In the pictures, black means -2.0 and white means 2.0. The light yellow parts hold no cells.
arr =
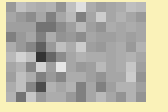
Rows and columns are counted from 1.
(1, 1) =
0.4
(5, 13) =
0.4
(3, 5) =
-0.2
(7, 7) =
0.6
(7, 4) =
1.3
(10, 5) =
0.7
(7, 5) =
0.5
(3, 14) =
0.6
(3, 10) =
0.3
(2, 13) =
0.6
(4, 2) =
0.4
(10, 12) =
0.3
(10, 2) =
-0.2
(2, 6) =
0.6
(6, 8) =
0.8
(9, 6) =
0.6
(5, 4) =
-0.5
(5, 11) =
0.6
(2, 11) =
0.6
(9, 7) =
0.8
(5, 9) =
0.5
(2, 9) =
0.6
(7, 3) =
0.1
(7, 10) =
0.9
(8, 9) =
0.5
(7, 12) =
0.7
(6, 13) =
0.8
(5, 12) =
0.7
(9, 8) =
0.0
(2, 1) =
0.6
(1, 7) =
1.0
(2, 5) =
0.0
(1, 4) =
0.7
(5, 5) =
0.4
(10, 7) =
0.4
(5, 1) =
0.7

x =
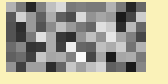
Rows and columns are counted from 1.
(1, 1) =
0.8
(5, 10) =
1.0
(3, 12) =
-1.3
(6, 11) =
-1.6
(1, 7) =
-0.1
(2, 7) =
-0.8
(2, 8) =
1.4
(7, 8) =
0.5
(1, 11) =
0.8
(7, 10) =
1.3
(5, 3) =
-1.2
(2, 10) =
0.6
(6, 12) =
0.6
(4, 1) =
-0.7
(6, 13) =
0.7
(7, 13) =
-1.6
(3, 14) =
-0.4
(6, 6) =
0.7
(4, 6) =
-1.1
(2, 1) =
-0.6
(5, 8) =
-0.4
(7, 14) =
0.1
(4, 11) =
1.6
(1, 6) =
1.4
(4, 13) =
0.0
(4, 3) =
-0.1
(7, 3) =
0.5
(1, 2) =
-0.1

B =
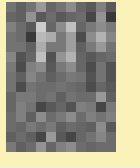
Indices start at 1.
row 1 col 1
-0.2
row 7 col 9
-0.8
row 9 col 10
-0.4
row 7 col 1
-0.1
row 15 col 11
-0.3
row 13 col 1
-0.3
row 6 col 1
0.1
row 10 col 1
-0.4
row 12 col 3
-0.5
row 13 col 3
-0.1
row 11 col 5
-0.6
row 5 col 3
-0.5
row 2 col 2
-0.5
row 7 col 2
-0.8
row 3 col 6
0.2
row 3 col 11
-0.1
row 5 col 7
0.5
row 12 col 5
-0.3
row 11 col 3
-0.2
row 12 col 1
-0.3
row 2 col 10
0.3
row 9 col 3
-0.2
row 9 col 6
-0.2
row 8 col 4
-0.2
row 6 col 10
-0.4
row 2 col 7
-0.4
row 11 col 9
-0.1
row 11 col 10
-0.9
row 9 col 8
-0.4
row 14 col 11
-0.3
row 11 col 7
-0.7
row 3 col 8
-0.4
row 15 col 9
-0.4
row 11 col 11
-0.1
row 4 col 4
0.9

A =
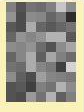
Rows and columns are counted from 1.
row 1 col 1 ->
0.0
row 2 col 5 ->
-0.4
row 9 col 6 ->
0.8
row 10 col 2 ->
-0.8
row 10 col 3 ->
0.4
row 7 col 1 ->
-0.2
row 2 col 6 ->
-0.1
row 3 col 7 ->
-0.2
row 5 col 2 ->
0.1
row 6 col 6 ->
0.0
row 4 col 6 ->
0.8
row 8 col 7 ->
-0.1
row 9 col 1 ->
-0.7
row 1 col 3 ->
-0.2
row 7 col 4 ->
0.1
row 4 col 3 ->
0.1
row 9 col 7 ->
0.2
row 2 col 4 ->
0.1
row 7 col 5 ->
-0.1
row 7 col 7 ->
1.3

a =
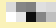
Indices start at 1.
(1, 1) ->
1.4
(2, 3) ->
-1.8
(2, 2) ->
1.6

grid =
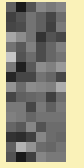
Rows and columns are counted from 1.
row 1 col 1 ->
-0.5
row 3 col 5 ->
-1.0
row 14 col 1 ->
-1.2
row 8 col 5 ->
-0.4
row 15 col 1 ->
-0.5
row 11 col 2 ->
-0.1
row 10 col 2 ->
-0.5
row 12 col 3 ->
-0.4
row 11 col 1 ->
-0.1
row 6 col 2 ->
-0.7
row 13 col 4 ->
-0.7
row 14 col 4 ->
0.1
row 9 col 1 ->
0.3
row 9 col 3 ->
0.2
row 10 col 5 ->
-1.0
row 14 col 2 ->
-1.3
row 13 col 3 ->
0.1
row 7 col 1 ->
-0.1
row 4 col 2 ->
0.2
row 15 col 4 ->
-0.3
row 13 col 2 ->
-0.6
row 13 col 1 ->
-0.4
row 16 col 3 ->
-1.0
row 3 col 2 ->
-0.8
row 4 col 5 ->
-0.7
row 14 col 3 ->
-1.0
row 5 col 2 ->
-0.6
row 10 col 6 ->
-0.3
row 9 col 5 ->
0.0
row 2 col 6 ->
-0.3
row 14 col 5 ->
-0.3

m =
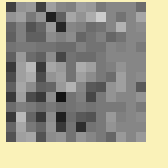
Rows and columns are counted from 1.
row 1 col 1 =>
-1.0
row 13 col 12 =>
0.1
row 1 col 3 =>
0.4
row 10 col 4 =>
-1.1
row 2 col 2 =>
0.5
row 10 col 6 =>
-1.7
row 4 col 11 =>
-0.4
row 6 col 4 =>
-0.5
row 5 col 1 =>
-0.2
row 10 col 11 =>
0.3
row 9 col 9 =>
-0.6
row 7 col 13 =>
0.1
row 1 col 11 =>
0.1
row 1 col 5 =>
0.5
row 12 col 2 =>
0.9
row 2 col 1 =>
0.3
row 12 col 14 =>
0.2
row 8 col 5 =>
0.3
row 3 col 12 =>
0.8
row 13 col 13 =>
0.1
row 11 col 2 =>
0.0
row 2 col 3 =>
-0.1
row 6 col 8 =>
-0.3
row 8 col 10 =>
-0.1
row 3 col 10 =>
-0.2
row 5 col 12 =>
0.0
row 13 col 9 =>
-0.2
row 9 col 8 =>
0.1
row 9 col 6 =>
0.4
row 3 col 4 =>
-0.4
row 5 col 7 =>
-0.3
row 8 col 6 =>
0.5
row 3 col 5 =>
0.4
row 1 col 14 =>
-0.3
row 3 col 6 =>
-1.4
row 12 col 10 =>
-0.1
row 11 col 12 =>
-0.1
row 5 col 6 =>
-0.3
